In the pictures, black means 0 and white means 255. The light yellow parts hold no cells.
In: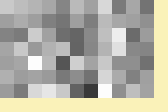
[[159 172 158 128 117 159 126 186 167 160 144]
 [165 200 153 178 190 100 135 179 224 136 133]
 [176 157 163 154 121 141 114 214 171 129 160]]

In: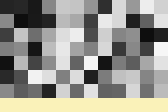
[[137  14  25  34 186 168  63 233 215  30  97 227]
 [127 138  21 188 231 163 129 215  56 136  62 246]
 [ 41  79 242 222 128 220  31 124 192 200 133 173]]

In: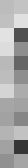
[[192 224]
 [220 142]
 [189 142]
 [166 162]
 [180 194]
 [145 165]]

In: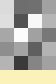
[[222  82 248 181]
 [142 164  95 179]]

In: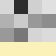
[[177 203 152 141]]

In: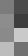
[[141  62]
 [189 114]]

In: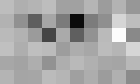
[[178 145  94 166 123  11 124 143 213 189]
 [192 174 191 187 157 173 167 188 181 214]
 [180 165 166 187 181 160 173 156 176 139]]
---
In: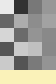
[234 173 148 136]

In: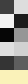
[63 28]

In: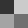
[ 51 112]

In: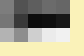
[125  57 207]

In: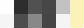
[254  77]

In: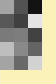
[164  64  66]

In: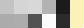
[195 173]

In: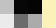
[194 108]

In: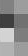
[129 113]
